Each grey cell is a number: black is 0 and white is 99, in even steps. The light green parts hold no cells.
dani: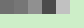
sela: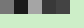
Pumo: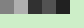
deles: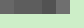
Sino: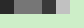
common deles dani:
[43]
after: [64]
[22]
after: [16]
[46]
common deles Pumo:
[32]

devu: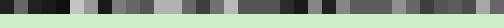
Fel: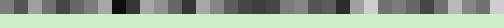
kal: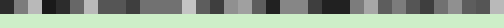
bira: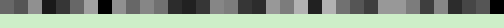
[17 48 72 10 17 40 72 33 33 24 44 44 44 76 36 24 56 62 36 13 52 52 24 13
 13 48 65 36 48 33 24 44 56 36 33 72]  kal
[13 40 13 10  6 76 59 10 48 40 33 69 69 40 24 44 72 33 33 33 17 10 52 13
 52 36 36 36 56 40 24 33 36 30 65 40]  devu
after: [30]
[65]
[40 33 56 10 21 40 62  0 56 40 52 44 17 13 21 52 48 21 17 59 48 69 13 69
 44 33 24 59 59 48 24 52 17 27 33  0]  bira

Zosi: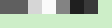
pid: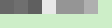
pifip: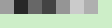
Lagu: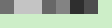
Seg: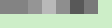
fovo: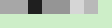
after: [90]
[58]
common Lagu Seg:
[51]
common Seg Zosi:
[51]
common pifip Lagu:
[40]
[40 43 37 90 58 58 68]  pid
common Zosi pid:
[37]
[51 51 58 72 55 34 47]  Seg

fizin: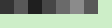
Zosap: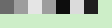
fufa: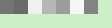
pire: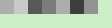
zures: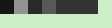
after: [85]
[12]
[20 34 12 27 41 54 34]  fizin
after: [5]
[85]
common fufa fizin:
[41]
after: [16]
[34]
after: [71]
[61]

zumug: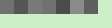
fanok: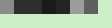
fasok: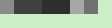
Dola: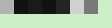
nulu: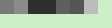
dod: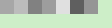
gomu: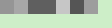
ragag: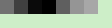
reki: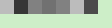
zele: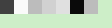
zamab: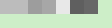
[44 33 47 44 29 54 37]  zumug
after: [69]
[7]
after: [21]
[50]

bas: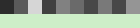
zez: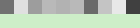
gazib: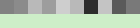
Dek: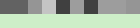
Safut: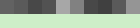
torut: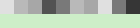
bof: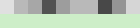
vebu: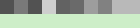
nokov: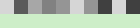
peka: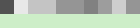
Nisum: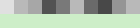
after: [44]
[87]
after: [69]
[72]
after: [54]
[72]
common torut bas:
[47]
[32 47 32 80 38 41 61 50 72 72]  vebu

